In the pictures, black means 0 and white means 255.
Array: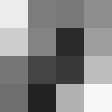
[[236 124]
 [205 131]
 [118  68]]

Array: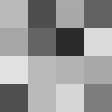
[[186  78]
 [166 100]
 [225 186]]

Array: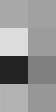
[[168 161]
 [220 156]
 [ 35 128]]

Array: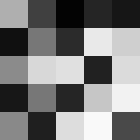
[[175  64]
 [ 16 119]
 [139 216]]

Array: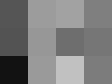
[[ 85 156]
 [ 83 151]
 [ 18 154]]

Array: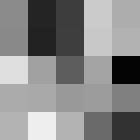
[[139  36]
 [137  33]
 [222 161]]
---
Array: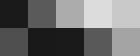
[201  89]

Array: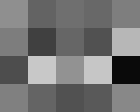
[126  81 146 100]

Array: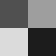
[158 219]

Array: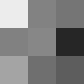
[117 135 164]

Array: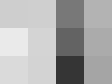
[179  99 211]

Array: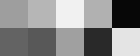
[ 7 41]

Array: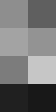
[ 95 163]
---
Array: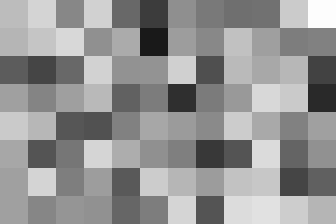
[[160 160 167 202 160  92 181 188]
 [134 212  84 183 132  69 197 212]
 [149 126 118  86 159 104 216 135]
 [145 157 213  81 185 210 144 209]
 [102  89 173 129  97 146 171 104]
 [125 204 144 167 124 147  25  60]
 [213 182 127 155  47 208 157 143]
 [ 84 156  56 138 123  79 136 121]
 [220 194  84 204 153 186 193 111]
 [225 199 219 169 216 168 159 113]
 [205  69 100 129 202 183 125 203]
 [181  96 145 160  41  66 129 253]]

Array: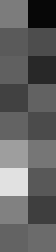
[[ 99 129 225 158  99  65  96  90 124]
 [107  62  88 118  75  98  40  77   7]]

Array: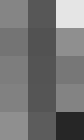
[[143 129 125 116 133]
 [ 92  85  84  82  87]
 [ 38 131 119 143 229]]

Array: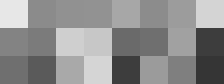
[[111 131 231]
 [ 90 123 139]
 [169 207 145]
 [213 199 146]
 [ 61 106 167]
 [155 111 140]
 [127 161 156]
 [ 53  61 212]]

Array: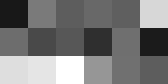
[[222 109  24]
 [229  73 122]
 [255  87  93]
 [150  47 104]
 [112 111  95]
 [ 93  27 215]]

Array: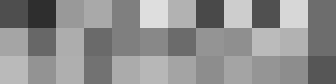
[[186 165  78]
 [147 103  46]
 [175 173 153]
 [114 106 169]
 [171 127 127]
 [183 136 222]
 [164 107 178]
 [141 148  73]
 [164 143 205]
 [149 187  80]
 [141 178 215]
 [ 86 109 109]]

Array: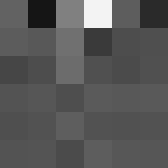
[[ 83  79  83  70  92  98]
 [ 84  82  86  77  88  21]
 [ 75  94  78 108 112 128]
 [ 93  82  90  80  58 243]
 [ 87  81  88  75  77  93]
 [ 86  82  89  80  79  42]]
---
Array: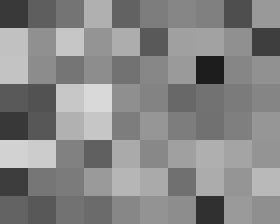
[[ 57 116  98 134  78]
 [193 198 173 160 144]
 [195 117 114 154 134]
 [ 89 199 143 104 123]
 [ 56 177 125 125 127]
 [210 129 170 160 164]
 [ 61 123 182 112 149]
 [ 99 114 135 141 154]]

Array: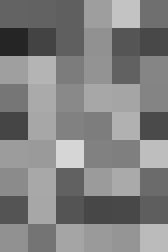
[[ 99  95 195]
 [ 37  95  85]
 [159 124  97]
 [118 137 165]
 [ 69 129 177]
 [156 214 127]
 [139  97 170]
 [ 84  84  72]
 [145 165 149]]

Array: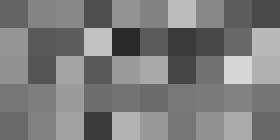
[[100 136 147 188  92]
 [149  93  41  58 103]
 [145 163 154  70 215]
 [118 155 115 120 130]
 [105 162 178 118 171]]

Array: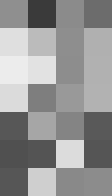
[[143 139]
 [223 142]
 [236 141]
 [219 153]
 [ 87 132]
 [ 80 220]
 [ 86 137]]

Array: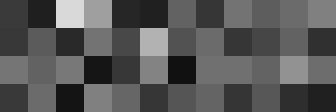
[[ 58 217  38  98 115 107]
 [ 56  41  72  82  54  98]
 [117 120  55  17 112 146]
 [ 57  20 102  85  53  46]]

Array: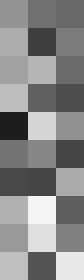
[[148 104]
 [172 123]
 [162 106]
 [189  76]
 [ 29 144]
 [116  69]
 [ 72 171]
 [177  94]
 [153 129]
 [191 233]]
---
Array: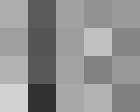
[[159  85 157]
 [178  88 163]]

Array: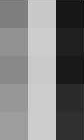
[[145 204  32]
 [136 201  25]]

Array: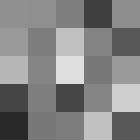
[[154 125 192]
 [183 133 222]]

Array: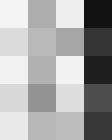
[[219 185 166]
 [241 177 242]]

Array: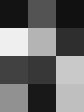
[[239 180  46]
 [ 65  55 201]]

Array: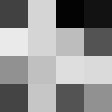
[[234 213 189]
 [145 192 222]]

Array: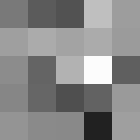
[[159 171 163]
 [140 100 178]]

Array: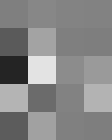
[[ 90 163 127]
 [ 36 227 140]]
